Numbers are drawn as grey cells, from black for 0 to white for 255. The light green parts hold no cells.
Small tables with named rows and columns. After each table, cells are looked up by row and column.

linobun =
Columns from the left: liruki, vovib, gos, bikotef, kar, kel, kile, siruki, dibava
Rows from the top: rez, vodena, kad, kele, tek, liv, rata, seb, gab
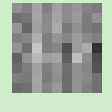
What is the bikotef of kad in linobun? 139
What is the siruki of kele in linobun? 138
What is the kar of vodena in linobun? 164
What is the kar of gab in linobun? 152
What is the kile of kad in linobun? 144
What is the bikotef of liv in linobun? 158
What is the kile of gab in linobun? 146
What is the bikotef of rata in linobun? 127

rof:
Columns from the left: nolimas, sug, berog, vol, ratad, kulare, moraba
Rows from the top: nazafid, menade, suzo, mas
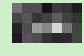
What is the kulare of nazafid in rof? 52
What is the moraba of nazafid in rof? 29
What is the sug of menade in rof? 87
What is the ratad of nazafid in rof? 60
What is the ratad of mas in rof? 42
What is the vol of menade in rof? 66
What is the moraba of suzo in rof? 67
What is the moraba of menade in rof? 52

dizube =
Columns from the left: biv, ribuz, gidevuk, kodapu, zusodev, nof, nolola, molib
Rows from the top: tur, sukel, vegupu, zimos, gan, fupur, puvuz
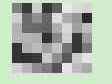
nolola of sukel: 152
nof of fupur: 88
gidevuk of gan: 187
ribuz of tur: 58
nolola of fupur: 204
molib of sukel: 43
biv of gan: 52
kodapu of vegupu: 97
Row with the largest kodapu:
fupur

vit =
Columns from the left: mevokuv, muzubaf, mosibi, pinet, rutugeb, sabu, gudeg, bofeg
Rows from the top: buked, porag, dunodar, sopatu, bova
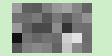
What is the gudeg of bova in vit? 138
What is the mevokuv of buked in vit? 158
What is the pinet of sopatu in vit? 114
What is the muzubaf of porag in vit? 109
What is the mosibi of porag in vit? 121
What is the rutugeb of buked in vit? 150
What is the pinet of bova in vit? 130
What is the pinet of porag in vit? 87
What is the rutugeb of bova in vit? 99
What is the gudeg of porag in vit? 121
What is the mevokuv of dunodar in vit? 154
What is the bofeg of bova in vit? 111
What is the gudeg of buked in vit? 133
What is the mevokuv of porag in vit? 113
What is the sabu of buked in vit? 162
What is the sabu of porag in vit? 93
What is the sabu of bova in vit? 197
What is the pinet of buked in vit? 125
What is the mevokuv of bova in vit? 86
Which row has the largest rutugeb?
buked

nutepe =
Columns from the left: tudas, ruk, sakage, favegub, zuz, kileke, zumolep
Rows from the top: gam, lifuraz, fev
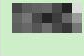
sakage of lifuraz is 71
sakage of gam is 98
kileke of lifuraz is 102
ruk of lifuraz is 118
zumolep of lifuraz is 155
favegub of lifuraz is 36
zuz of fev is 72
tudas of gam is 70
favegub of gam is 103
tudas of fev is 95
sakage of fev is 86
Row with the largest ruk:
lifuraz

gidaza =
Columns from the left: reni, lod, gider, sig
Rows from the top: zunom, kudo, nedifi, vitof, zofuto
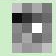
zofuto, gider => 158
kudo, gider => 89
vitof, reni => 128
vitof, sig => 127
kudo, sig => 106
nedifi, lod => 109
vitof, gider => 104
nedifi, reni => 136
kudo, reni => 13
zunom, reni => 194
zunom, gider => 169
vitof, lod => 167
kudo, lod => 48
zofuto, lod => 151
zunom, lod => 130
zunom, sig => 120

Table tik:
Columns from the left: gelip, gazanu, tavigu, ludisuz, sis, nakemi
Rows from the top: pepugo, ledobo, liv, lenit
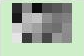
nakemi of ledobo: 128
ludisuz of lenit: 72
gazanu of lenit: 58
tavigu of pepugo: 13
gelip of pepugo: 42
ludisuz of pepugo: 76
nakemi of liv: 141
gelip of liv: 209
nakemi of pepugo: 106
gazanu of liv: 176
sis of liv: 111
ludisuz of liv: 118

